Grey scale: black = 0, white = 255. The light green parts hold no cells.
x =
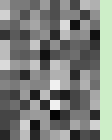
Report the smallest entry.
4
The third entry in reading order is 122
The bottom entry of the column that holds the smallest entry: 166
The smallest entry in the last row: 26
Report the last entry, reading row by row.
59
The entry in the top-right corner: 176
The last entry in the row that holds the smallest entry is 38
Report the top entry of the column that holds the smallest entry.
78
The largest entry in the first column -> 218
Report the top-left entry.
166
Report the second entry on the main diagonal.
132
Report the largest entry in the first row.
188
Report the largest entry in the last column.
209
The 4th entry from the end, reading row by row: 188
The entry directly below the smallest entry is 90
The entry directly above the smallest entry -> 240
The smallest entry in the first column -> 38
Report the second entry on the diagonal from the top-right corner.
59
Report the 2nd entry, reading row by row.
122

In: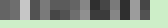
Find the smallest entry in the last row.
47
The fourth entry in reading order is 82
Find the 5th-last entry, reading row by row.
59
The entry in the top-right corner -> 70
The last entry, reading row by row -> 82
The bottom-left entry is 100
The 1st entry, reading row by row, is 100

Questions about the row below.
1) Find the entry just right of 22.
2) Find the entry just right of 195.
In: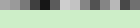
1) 91
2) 133

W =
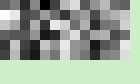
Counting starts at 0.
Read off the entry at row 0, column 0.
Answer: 96
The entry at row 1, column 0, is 252
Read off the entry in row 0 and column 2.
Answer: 43
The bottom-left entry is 65
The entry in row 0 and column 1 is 126
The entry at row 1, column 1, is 231
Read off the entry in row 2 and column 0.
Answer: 197
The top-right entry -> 96
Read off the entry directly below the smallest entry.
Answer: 156
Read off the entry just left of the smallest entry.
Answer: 135
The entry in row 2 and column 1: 166
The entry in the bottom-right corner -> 220
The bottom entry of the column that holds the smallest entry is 156
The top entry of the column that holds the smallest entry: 1
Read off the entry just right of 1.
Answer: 65
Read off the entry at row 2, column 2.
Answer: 65

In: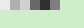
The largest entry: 235
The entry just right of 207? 105

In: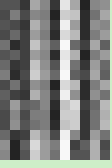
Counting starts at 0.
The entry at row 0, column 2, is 54
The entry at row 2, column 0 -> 84
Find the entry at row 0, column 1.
84
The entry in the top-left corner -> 84
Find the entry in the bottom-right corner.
84
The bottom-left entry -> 135
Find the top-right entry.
144
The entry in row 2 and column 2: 54
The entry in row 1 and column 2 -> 74
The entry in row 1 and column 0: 74
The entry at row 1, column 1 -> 125

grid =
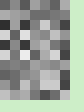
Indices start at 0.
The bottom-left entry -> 192
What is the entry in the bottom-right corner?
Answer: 192
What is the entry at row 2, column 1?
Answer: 160
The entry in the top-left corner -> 98
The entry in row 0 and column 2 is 89
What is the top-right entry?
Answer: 172
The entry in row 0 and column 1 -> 137
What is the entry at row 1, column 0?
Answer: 172
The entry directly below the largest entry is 119
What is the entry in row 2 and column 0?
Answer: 47
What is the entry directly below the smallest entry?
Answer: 212
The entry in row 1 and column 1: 160
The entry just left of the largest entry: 119
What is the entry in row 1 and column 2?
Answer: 149
